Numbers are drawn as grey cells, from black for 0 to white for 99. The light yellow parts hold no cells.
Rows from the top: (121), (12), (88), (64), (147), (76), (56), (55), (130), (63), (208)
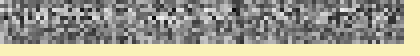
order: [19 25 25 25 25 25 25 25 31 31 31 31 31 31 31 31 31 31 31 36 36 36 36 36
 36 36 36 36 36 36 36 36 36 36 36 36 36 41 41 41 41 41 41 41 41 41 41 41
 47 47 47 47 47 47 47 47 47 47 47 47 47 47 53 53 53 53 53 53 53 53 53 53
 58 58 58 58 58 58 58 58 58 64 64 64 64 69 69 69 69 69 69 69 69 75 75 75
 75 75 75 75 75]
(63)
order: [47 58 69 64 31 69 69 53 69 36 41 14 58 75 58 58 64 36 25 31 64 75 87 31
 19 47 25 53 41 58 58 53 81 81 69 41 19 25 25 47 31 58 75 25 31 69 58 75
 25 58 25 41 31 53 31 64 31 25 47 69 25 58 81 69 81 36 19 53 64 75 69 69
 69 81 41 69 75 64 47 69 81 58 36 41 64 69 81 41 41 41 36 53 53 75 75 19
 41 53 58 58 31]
(64)
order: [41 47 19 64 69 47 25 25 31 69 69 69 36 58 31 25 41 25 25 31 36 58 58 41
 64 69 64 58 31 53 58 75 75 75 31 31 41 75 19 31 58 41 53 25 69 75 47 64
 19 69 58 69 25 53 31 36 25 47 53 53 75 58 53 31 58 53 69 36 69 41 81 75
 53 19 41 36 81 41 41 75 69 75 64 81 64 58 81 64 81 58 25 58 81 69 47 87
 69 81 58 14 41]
(76)
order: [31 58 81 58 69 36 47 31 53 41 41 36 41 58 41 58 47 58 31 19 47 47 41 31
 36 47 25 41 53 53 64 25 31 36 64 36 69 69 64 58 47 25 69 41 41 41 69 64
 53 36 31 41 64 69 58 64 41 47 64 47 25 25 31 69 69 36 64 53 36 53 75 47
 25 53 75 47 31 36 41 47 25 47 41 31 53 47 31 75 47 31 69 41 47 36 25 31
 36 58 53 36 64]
(121)
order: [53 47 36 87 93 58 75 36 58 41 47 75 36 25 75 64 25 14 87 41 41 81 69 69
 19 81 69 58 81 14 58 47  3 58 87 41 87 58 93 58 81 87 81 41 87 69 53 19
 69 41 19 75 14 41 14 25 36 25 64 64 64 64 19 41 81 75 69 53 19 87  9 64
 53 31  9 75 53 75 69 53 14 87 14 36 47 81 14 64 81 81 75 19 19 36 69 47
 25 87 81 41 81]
(88)

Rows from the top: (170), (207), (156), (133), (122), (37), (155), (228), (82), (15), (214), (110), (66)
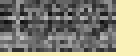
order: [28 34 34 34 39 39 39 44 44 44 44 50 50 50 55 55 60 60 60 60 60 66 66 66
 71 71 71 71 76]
(15)
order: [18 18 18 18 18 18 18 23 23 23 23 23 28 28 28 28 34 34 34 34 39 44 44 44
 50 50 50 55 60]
(228)
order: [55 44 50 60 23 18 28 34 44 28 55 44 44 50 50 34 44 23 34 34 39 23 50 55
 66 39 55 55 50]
(82)
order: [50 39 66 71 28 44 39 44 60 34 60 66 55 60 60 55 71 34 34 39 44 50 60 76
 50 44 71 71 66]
(15)
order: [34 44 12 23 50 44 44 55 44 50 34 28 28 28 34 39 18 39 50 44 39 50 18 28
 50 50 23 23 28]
(155)

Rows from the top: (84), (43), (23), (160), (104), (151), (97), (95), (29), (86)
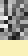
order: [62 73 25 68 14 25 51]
(160)
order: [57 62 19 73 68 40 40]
(84)
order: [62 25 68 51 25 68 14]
(95)
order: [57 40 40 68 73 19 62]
(84)

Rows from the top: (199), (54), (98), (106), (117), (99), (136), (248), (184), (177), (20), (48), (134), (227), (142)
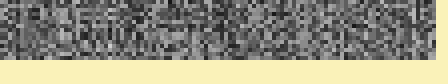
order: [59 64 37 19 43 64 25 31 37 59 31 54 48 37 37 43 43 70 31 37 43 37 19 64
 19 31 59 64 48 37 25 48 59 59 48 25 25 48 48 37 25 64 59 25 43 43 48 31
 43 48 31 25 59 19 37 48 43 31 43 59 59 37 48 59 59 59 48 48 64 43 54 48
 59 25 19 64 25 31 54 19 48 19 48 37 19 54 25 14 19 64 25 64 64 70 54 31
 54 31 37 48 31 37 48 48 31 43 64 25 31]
(227)
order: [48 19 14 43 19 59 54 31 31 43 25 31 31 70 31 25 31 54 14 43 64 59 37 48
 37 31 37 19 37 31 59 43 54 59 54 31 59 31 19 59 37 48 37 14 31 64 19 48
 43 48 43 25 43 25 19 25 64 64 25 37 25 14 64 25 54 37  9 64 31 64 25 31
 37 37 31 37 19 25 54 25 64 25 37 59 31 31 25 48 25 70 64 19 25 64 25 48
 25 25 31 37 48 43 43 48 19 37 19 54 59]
(199)
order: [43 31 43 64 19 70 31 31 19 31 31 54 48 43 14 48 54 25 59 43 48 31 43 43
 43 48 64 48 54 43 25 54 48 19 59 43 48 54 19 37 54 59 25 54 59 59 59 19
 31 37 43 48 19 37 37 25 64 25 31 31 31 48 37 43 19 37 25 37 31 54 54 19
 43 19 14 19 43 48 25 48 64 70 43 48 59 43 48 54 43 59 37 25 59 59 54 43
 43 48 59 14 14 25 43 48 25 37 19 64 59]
(117)
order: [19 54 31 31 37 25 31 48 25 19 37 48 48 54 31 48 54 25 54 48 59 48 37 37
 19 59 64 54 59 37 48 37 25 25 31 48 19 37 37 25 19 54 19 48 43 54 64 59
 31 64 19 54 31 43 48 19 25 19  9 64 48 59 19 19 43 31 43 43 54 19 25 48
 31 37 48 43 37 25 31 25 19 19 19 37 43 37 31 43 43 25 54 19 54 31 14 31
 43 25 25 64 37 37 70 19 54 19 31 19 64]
(248)
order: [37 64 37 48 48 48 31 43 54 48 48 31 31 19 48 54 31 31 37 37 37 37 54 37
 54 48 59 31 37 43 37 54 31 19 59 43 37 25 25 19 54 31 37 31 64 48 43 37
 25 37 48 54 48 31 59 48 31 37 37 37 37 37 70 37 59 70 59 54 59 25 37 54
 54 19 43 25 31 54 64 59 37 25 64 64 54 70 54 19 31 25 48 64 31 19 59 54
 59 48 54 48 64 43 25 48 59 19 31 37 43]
(20)
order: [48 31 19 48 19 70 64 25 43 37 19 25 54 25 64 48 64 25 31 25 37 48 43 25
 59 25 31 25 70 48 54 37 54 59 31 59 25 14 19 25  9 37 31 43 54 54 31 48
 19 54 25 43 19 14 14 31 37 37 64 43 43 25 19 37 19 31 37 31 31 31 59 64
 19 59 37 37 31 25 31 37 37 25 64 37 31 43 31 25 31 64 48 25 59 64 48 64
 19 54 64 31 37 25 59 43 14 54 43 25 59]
(106)

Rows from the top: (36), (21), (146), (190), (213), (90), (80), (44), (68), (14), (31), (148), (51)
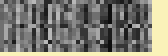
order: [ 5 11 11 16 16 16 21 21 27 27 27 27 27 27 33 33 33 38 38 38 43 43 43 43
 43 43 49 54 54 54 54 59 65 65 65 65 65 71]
(190)
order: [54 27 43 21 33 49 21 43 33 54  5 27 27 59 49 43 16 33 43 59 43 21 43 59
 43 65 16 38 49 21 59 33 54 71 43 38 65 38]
(51)
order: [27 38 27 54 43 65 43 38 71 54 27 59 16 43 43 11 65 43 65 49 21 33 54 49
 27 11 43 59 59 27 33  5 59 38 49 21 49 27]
(146)
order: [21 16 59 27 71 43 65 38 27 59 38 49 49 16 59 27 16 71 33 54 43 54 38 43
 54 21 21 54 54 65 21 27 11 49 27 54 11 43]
(68)

